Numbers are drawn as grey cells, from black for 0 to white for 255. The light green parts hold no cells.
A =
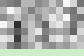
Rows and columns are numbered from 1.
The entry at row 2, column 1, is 182
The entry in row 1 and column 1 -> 140
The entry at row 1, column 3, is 116
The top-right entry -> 116
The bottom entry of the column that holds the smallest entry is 100
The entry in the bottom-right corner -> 198
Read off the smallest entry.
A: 46
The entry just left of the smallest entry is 198
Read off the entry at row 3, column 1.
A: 140
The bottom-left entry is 198
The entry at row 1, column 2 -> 128
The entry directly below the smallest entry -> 87

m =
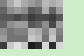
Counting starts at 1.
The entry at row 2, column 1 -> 101
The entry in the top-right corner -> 184
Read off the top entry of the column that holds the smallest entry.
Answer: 156
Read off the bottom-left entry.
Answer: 61
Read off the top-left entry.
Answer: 129
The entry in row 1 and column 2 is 171
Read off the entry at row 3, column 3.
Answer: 73
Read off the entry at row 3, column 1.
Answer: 88
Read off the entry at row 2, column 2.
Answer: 141
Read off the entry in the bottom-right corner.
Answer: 214
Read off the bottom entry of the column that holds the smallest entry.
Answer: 29
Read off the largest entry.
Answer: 226
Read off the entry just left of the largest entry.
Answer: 200
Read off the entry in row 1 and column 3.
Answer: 200
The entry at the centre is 88
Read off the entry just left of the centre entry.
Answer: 156
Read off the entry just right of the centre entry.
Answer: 101

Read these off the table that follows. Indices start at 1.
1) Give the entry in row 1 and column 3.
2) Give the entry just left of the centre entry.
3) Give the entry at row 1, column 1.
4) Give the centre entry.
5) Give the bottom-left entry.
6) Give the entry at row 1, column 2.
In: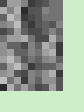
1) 159
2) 74
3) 74
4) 131
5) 43
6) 159

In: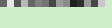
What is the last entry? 200
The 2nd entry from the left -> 230
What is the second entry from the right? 71
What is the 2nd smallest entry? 47

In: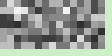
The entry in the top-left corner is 120
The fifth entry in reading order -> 76
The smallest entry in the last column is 48
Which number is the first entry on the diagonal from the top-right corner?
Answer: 136
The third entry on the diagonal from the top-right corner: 120
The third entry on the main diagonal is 202
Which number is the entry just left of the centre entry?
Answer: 136
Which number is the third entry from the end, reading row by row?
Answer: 202
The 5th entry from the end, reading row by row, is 202
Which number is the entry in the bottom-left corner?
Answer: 190
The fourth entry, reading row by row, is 92
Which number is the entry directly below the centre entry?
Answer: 92
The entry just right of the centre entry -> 202
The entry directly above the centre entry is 136
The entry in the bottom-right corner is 136
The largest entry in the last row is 217
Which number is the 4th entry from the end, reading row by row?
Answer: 148
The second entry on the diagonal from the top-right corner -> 76

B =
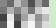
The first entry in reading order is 133
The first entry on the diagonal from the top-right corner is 105
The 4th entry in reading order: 145
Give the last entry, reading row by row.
218
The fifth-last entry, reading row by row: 66
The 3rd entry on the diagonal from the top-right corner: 218
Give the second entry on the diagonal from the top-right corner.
206
